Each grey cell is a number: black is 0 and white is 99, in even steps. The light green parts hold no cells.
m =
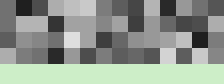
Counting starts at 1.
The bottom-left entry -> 67
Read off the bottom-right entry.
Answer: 52
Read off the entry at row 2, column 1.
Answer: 44
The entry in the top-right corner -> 33
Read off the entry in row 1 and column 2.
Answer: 12
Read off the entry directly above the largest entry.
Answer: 63
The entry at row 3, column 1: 36
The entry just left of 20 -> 70
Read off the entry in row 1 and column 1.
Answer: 44
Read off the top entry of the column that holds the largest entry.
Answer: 74

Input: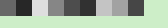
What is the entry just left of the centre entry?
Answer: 52
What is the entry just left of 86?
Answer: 15

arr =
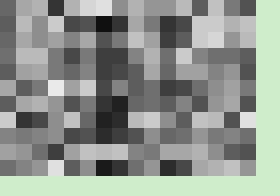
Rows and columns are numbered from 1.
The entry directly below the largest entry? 58
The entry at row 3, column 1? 40
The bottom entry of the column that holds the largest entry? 87
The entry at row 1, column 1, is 40
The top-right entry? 32
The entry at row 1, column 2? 65
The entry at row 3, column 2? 65
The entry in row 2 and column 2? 72
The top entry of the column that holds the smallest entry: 87
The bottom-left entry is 43
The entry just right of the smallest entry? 20
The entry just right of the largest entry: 62
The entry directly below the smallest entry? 32
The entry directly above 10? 72
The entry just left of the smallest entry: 32
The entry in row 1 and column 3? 69
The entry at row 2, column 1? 36
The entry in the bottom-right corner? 58
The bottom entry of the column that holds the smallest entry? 10

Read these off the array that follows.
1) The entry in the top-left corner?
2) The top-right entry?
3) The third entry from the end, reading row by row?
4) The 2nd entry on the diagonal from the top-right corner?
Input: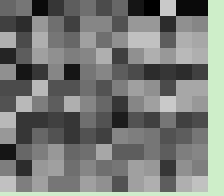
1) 40
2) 4
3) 36
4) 56

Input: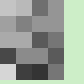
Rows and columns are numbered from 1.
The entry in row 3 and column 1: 66
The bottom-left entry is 83
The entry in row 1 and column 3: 43
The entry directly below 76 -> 62
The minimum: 20
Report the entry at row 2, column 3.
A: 58

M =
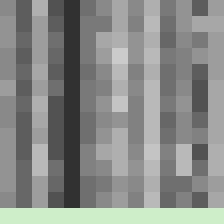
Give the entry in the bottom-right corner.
65
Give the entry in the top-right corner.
61
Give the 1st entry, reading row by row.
53
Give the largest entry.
79
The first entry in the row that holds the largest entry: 53
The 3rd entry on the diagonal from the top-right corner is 53
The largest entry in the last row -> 72
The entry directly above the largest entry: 68
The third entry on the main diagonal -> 61
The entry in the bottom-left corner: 53
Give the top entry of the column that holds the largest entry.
65
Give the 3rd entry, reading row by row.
68
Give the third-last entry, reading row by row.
50
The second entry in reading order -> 36
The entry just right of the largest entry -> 57
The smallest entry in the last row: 19
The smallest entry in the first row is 19
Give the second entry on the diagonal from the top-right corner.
65
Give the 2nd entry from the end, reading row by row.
36
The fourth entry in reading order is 32

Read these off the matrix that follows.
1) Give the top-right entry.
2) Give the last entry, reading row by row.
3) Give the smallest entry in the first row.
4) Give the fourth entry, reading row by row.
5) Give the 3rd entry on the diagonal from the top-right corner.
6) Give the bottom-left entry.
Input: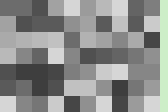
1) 49
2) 83
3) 31
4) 63
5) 52
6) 83

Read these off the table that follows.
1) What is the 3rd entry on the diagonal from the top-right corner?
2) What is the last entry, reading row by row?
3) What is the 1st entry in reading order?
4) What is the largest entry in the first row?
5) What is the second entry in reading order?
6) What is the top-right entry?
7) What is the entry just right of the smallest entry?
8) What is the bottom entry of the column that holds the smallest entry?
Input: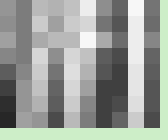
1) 42
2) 29
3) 58
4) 96
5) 48
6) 45
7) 62
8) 15
